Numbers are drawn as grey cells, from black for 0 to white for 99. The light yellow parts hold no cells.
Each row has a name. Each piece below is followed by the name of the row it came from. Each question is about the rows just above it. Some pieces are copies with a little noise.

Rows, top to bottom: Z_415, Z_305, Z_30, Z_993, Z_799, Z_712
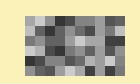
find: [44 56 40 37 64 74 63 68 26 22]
Z_30
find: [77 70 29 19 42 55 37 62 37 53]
Z_993
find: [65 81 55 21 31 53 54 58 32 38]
Z_415
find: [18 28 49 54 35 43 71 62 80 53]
Z_799

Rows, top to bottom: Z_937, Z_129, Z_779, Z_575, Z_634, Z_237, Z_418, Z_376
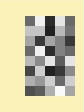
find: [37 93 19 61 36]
Z_575
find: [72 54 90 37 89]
Z_634
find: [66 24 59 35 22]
Z_779

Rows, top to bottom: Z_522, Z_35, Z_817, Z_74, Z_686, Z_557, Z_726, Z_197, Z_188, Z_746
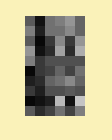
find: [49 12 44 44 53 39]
Z_35
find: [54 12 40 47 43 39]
Z_35
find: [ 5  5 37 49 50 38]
Z_726
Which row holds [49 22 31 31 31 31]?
Z_686
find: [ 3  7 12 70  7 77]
Z_188
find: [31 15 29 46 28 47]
Z_746

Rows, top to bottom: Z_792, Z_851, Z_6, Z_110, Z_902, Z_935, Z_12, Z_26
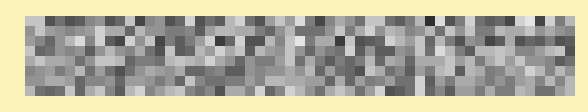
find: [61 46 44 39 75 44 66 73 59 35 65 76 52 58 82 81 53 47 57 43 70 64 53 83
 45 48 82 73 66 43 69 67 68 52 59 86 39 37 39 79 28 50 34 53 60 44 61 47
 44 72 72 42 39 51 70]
Z_26
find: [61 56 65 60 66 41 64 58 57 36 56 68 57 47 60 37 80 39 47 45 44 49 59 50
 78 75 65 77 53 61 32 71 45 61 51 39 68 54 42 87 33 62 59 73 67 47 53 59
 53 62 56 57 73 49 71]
Z_12
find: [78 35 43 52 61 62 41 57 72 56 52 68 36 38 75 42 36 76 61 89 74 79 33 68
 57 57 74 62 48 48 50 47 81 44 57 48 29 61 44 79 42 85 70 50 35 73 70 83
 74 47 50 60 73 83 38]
Z_110
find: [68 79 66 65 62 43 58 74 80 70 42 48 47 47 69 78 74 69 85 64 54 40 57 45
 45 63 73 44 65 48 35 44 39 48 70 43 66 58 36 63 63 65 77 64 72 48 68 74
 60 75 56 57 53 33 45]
Z_902
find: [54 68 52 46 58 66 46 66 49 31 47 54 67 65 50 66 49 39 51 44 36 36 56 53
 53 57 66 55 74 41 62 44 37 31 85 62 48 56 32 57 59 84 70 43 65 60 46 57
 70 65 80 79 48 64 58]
Z_935

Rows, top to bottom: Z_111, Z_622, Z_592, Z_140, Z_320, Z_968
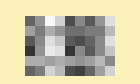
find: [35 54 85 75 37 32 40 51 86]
Z_592
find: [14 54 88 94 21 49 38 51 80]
Z_140
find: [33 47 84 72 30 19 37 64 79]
Z_968
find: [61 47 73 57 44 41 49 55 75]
Z_622
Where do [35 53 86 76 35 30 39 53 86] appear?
Z_592
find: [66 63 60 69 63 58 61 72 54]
Z_320

